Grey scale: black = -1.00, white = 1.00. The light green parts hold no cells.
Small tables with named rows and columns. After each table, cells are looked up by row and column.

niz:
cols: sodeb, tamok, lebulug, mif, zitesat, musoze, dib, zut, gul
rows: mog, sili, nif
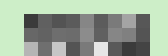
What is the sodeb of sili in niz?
-0.19
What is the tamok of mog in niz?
-0.25
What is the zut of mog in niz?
0.29
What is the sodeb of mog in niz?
-0.54
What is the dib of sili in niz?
0.05
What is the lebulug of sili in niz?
-0.14
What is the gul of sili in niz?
-0.34
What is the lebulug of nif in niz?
0.55
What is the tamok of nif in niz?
-0.13
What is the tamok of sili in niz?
-0.23
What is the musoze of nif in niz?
0.80
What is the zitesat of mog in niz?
0.05
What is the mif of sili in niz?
-0.15

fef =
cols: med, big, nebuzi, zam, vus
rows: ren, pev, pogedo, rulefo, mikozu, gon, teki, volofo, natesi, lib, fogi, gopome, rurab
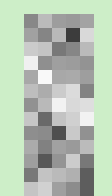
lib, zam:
0.21
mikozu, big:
0.95
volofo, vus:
0.90
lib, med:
0.34
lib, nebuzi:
0.26
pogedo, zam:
0.05
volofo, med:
0.55
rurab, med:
0.54
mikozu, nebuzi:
0.32
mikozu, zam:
0.33
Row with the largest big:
mikozu

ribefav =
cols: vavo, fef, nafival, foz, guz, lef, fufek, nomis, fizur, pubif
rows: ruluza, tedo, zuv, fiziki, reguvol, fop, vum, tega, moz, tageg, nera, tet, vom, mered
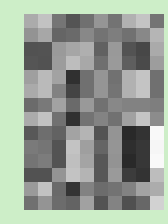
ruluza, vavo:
0.34
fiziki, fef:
-0.36
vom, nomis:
0.02
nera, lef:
-0.32
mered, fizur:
-0.19
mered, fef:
0.16
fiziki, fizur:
-0.42
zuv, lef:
-0.24
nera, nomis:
-0.68
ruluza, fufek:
-0.10
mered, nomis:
-0.37
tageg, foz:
0.53
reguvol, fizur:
0.54
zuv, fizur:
-0.44

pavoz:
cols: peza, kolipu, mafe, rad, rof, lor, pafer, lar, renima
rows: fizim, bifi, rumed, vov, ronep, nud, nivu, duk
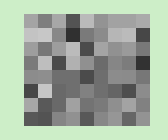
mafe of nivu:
-0.18
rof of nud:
0.01
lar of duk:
-0.20
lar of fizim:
0.27
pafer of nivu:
0.12
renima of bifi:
-0.44
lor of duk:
0.06
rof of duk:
-0.31
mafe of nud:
-0.18
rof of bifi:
-0.04
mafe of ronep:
-0.13
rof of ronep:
-0.41
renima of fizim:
0.33
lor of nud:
-0.13
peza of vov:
-0.04
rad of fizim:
-0.35
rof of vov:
0.13
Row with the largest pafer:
bifi

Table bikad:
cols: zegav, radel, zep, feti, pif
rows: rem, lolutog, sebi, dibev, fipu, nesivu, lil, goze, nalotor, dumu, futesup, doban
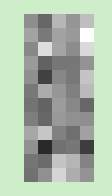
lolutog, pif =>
1.00
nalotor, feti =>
-0.13
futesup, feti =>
0.42
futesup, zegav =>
-0.08
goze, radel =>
-0.19
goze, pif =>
0.11
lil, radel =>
-0.22
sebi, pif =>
0.71
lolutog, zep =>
0.27
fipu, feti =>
-0.06
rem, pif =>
0.49
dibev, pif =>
0.15
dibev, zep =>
-0.07
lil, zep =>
0.22
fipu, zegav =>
0.12
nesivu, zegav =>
-0.06
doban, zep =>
0.67
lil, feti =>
0.07
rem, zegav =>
0.11
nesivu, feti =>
0.00

